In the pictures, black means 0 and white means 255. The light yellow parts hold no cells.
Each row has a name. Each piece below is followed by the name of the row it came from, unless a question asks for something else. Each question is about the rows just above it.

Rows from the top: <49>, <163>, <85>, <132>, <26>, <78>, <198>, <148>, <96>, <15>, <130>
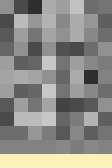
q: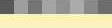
<85>
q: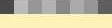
<163>

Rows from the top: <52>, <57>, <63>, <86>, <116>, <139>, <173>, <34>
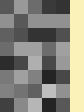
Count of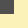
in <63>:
2
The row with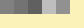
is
<173>
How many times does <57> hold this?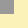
0
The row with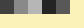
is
<34>
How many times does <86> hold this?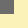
2
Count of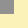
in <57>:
4

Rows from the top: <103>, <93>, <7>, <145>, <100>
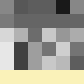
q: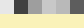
<100>
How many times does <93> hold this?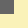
5
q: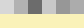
<7>
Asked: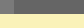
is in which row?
<93>
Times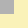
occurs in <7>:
1
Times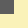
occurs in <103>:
2

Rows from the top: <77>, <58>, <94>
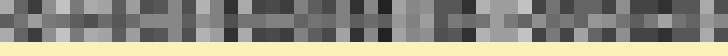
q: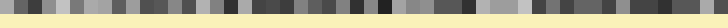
<77>
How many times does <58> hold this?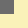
6
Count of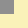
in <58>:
3
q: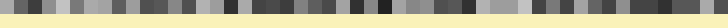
<94>
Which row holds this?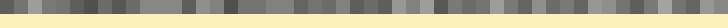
<58>

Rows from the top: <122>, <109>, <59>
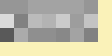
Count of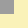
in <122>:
0
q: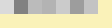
<109>
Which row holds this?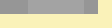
<122>
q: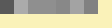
<59>

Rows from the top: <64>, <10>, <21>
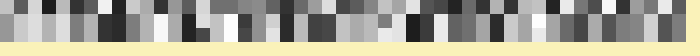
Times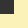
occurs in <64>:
6
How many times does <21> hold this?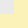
3
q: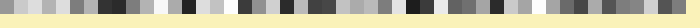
<10>
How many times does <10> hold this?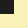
1

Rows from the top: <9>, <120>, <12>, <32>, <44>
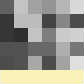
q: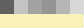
<9>
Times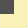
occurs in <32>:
2
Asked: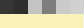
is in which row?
<12>
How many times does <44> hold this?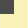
2
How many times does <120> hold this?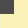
1

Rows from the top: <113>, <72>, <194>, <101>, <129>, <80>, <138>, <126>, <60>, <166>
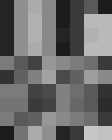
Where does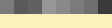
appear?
<60>
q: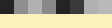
<194>

